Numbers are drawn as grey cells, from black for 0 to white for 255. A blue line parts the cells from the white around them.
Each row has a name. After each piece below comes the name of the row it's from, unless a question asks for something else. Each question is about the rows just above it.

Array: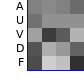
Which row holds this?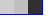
F
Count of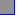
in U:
3

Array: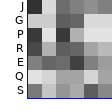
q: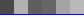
R
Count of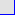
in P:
3
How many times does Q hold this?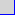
2
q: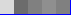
J
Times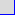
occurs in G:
2
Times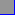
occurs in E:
0
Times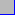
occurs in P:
0

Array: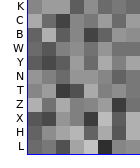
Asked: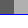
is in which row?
X
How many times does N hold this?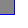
1
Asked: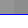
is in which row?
B
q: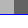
H
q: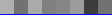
Z
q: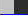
L

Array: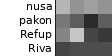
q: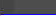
Riva
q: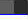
pakon
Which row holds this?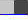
Refup
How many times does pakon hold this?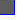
2
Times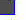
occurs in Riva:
3
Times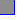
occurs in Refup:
0
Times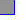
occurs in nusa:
2

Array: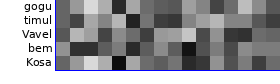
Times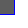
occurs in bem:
3
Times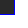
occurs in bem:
1
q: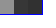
Vavel
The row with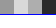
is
gogu

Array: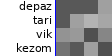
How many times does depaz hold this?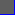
0
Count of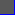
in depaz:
3
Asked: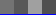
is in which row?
kezom
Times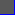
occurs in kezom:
1
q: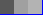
tari
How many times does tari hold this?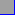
1
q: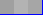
tari

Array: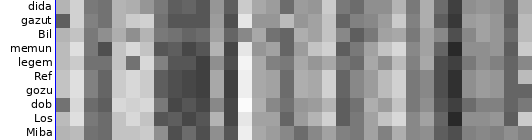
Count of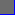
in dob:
2
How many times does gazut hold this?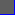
3
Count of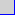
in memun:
1
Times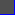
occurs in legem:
2
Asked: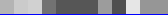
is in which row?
gazut
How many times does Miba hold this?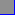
4

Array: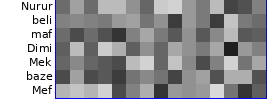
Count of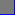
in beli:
3
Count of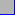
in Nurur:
0

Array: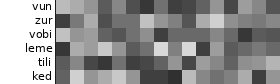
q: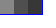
vun
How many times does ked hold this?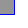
3
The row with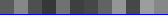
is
vun
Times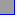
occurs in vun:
1

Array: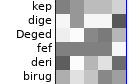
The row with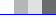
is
deri
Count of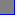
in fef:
4
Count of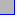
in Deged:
1
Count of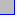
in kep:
2
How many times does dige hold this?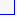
3

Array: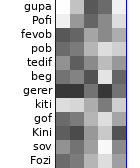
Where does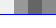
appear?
Pofi
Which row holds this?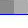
fevob
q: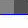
beg
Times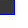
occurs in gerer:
3

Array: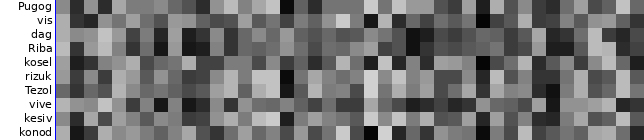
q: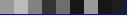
Riba
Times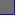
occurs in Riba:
4
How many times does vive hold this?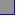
6
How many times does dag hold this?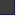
3
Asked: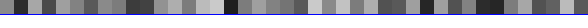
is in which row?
kesiv
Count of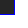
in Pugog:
0

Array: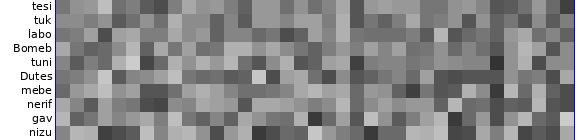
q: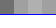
mebe
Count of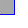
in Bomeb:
3
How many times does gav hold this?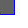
3
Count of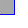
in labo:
3
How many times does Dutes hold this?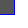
5
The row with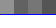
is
tuk
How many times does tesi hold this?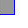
9

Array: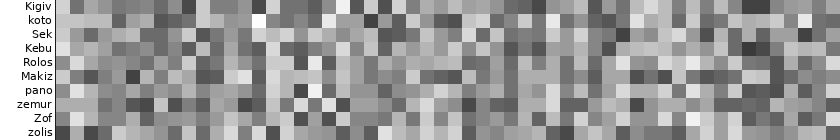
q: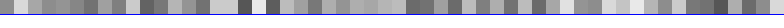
Rolos
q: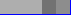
Makiz
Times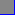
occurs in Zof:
9
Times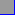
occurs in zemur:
3
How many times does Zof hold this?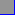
3

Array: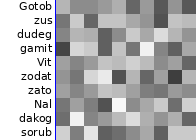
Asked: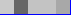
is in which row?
zus
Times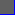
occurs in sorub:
2
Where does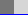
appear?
zodat
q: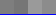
zato
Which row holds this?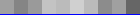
Vit

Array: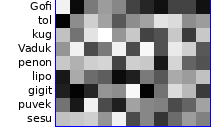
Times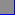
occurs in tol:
3
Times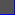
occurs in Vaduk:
1
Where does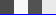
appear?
Vaduk
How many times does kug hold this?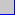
3
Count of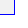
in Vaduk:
2
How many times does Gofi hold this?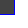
3
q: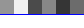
sesu

